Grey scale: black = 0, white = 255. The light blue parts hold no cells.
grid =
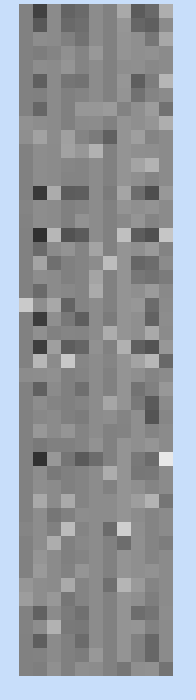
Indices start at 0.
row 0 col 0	129
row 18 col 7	148
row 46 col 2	139
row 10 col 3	162
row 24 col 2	159
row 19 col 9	114
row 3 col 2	132
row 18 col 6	189
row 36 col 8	140
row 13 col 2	172
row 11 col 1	141
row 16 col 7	192
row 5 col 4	114
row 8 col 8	143
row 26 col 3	128
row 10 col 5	178
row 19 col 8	119
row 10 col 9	142
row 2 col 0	129
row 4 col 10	139
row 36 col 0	129
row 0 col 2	139
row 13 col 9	78
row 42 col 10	139
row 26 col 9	132
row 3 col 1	125
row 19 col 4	132
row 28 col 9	90
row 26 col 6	129
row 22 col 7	148
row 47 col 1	126
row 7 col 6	155
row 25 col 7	148
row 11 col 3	134
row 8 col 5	140
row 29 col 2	139
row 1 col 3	105
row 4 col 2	139
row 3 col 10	139

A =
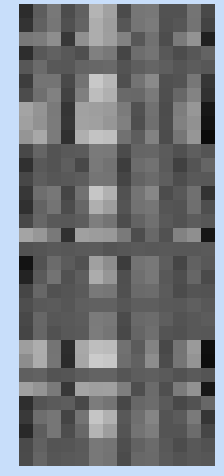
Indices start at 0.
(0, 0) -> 44
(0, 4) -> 96
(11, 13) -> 101
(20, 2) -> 81
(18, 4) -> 81
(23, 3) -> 88
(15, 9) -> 112
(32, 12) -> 88
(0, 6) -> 161
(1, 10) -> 81
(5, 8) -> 115
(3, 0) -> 45
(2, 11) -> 122
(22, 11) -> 83
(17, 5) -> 91
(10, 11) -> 80
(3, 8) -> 109
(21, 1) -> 89
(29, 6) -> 177
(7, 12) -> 151
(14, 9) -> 118
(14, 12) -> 111
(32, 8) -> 104
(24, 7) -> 113
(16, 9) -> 104
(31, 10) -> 88
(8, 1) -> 146
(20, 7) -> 80
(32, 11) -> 83
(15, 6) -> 116
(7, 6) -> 154
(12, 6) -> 116
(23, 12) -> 88
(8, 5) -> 160
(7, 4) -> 161
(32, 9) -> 106
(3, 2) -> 97
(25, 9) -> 141
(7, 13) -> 23
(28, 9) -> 108

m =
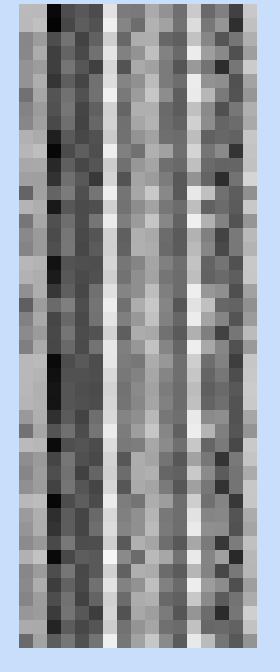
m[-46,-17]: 186
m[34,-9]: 170
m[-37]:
[177, 171, 31, 90, 71, 81, 203, 113, 147, 162, 111, 108, 189, 97, 103, 98, 198]
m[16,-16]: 154
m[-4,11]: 96
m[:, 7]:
[123, 133, 104, 129, 83, 132, 121, 101, 112, 113, 128, 112, 83, 116, 114, 126, 95, 98, 118, 114, 132, 112, 127, 94, 127, 124, 120, 114, 116, 132, 124, 121, 87, 108, 86, 125, 128, 132, 89, 138, 97, 130, 107, 82, 114, 118]
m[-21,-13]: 89
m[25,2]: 10
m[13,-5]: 232
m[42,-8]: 176
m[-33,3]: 123
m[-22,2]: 71
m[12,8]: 164
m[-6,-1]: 182
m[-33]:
[100, 160, 100, 123, 79, 117, 238, 116, 167, 200, 136, 89, 232, 192, 112, 93, 144]
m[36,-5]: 226
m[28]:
[181, 177, 20, 85, 80, 77, 214, 116, 135, 165, 129, 108, 192, 100, 111, 83, 201]
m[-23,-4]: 127
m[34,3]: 117
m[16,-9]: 175
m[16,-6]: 90
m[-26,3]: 95
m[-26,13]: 151
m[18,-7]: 128
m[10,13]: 117
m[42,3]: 114
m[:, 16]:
[200, 192, 175, 158, 203, 163, 150, 175, 169, 198, 195, 193, 213, 144, 200, 149, 185, 179, 200, 199, 161, 144, 155, 187, 153, 198, 200, 203, 201, 166, 148, 201, 196, 171, 199, 198, 171, 164, 192, 183, 182, 158, 172, 207, 194, 147]
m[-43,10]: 130
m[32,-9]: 173
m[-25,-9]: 173
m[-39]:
[131, 155, 81, 118, 69, 96, 209, 101, 175, 175, 106, 92, 192, 138, 80, 119, 175]
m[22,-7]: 129
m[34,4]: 85
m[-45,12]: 220
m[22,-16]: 169
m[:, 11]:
[111, 114, 95, 105, 85, 109, 94, 92, 98, 108, 111, 105, 88, 89, 108, 98, 90, 91, 110, 108, 108, 86, 102, 90, 101, 111, 111, 108, 108, 111, 96, 111, 87, 97, 86, 110, 110, 110, 88, 114, 91, 106, 96, 85, 107, 91]
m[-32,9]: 163

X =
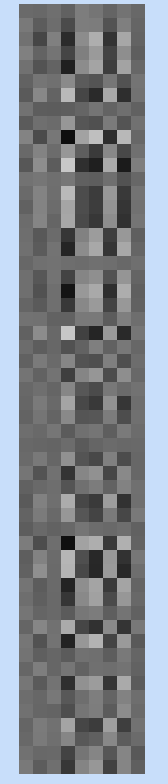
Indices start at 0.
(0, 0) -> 106
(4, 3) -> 32
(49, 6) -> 100
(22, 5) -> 121
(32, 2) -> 102
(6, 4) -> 70
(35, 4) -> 71
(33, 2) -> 113
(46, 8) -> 101
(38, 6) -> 57
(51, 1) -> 123
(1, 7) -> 127
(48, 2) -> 115
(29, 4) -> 85
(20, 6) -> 46
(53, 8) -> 88
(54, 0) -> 121
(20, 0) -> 111
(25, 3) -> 134
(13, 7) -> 57
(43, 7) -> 116
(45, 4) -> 151
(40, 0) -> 97
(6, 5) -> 42
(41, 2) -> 106
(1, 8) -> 101
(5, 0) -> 98
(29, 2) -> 100
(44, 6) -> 138
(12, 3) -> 119
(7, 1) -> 93
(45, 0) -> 118
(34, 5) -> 124
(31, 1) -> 102
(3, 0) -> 128
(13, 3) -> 185
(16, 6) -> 62
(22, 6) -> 92

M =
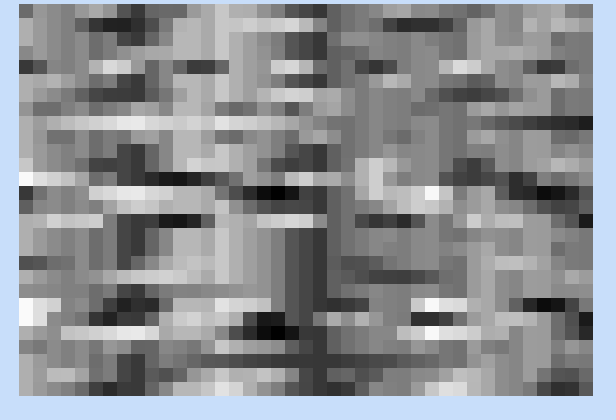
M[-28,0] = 107
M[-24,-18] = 113
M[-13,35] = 191
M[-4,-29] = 119
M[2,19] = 85
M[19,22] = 96
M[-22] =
[175, 154, 139, 122, 97, 70, 61, 60, 57, 91, 118, 159, 183, 170, 199, 176, 159, 180, 201, 211, 206, 166, 171, 141, 123, 135, 128, 125, 137, 105, 80, 66, 61, 70, 81, 112, 144, 155, 109, 122, 120]
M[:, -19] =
[96, 96, 111, 96, 96, 96, 171, 165, 115, 141, 96, 96, 171, 96, 96, 96, 96, 96, 92, 96, 96, 48, 171, 96, 96, 55, 96, 48]
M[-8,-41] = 141
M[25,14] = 87
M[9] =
[175, 150, 113, 113, 139, 109, 124, 117, 155, 161, 135, 183, 183, 157, 118, 107, 136, 146, 126, 108, 153, 166, 141, 113, 123, 135, 119, 107, 129, 139, 118, 113, 155, 168, 144, 134, 156, 155, 109, 105, 120]
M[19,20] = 70
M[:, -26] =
[176, 197, 176, 176, 176, 176, 176, 104, 212, 107, 176, 176, 113, 77, 144, 176, 176, 176, 176, 176, 146, 212, 174, 77, 176, 77, 176, 212]
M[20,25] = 135
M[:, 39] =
[127, 172, 122, 122, 109, 172, 122, 122, 42, 105, 145, 172, 122, 42, 70, 84, 130, 122, 122, 169, 139, 68, 79, 83, 150, 122, 81, 51]
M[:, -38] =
[128, 128, 128, 128, 128, 158, 122, 127, 188, 113, 128, 128, 194, 128, 128, 194, 128, 128, 113, 128, 128, 131, 128, 194, 128, 128, 188, 128]
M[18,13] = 186
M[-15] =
[56, 113, 139, 128, 142, 208, 217, 231, 233, 215, 209, 183, 183, 170, 116, 77, 42, 12, 1, 20, 65, 55, 96, 113, 166, 206, 184, 189, 205, 248, 197, 123, 155, 168, 93, 45, 39, 12, 21, 42, 82]
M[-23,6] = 124
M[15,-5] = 156
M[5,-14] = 170
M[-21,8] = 167
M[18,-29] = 195
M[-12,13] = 170
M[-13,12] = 37
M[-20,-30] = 202
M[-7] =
[250, 222, 209, 131, 139, 109, 63, 33, 47, 42, 107, 183, 183, 180, 226, 212, 206, 193, 126, 85, 70, 54, 48, 57, 67, 131, 128, 125, 202, 248, 223, 218, 176, 168, 141, 97, 39, 12, 21, 68, 120]
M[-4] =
[131, 120, 139, 128, 139, 119, 151, 141, 100, 101, 135, 129, 119, 148, 199, 176, 159, 152, 141, 94, 70, 55, 96, 113, 123, 135, 128, 125, 151, 139, 118, 113, 155, 128, 120, 134, 156, 155, 127, 150, 135]
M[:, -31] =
[105, 121, 135, 169, 135, 135, 118, 135, 209, 135, 135, 135, 27, 209, 176, 27, 135, 135, 169, 209, 123, 107, 175, 169, 135, 125, 80, 135]
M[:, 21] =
[55, 132, 55, 55, 109, 55, 166, 156, 131, 166, 55, 55, 166, 55, 55, 139, 55, 55, 55, 55, 55, 54, 119, 54, 55, 55, 55, 55]
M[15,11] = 22
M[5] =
[175, 168, 179, 158, 139, 109, 124, 69, 57, 101, 135, 183, 183, 170, 199, 176, 159, 146, 126, 85, 70, 55, 96, 113, 123, 153, 184, 170, 137, 139, 118, 113, 91, 99, 141, 134, 156, 155, 183, 172, 129]
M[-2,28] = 137
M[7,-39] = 109
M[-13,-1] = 26
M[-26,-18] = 142
